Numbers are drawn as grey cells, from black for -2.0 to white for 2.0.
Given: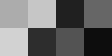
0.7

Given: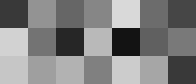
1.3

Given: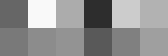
-0.4

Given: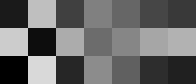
1.2

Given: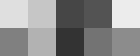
1.5

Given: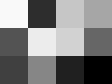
-0.7

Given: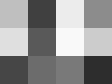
1.5

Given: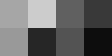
0.6
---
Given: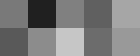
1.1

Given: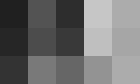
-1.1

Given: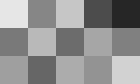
-0.3

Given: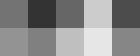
1.0

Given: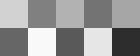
-0.6

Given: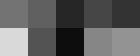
-1.8

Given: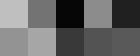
-1.1

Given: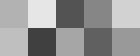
0.6

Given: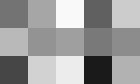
0.5
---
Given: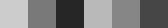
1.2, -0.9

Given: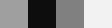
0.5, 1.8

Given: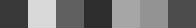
-1.1, -0.8

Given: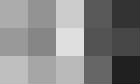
0.7, -1.5

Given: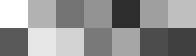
2.0, -1.0

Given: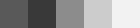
-0.6, 1.8
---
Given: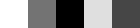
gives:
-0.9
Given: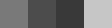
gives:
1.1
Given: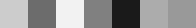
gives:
0.4
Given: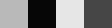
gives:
-0.9
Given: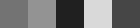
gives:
-0.9
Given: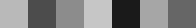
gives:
-0.4
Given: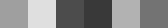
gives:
-0.2
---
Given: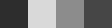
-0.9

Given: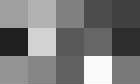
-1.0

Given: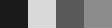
0.2

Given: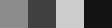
-1.7

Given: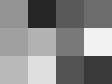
-0.3

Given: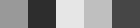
-0.9

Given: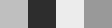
0.4
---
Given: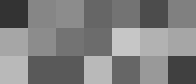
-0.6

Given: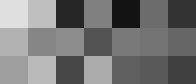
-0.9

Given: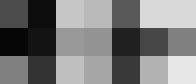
1.0

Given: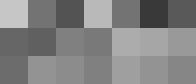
0.2

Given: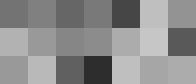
-0.5

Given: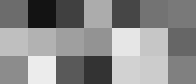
-0.6

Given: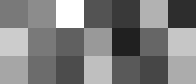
-0.8

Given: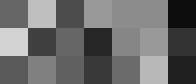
-0.5

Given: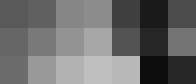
0.8
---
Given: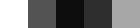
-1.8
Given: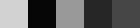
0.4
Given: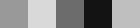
-0.3
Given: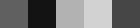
0.8
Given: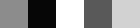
2.0
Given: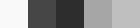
-1.3
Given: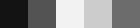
1.8
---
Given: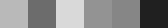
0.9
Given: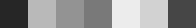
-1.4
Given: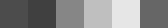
-0.8
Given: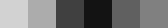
1.3
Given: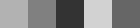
0.8
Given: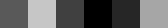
-0.6
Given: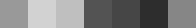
0.4
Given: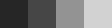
-1.4
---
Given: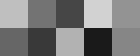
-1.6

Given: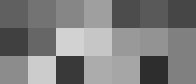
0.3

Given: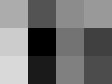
-0.2

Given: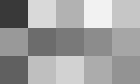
0.2

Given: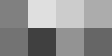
0.3

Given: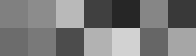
-0.4

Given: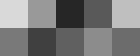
0.2
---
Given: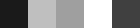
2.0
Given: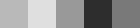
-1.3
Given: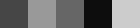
-1.8
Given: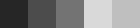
1.4
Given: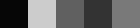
-1.2
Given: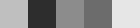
-0.3
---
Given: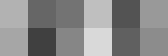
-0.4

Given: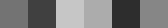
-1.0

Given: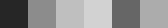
0.2

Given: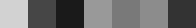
-0.9

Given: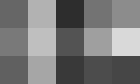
0.8

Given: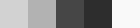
0.8
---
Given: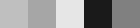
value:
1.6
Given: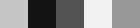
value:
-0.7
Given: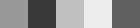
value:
1.0
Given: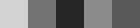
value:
-1.4
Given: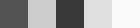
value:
-1.1
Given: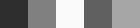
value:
1.9
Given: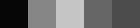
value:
1.1
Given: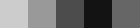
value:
-0.8
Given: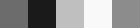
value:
1.0
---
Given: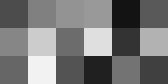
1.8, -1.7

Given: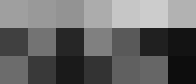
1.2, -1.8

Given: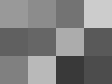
1.2, -1.1

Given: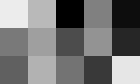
1.7, -2.0

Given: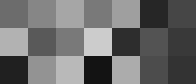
1.2, -1.7

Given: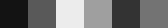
1.7, -1.7
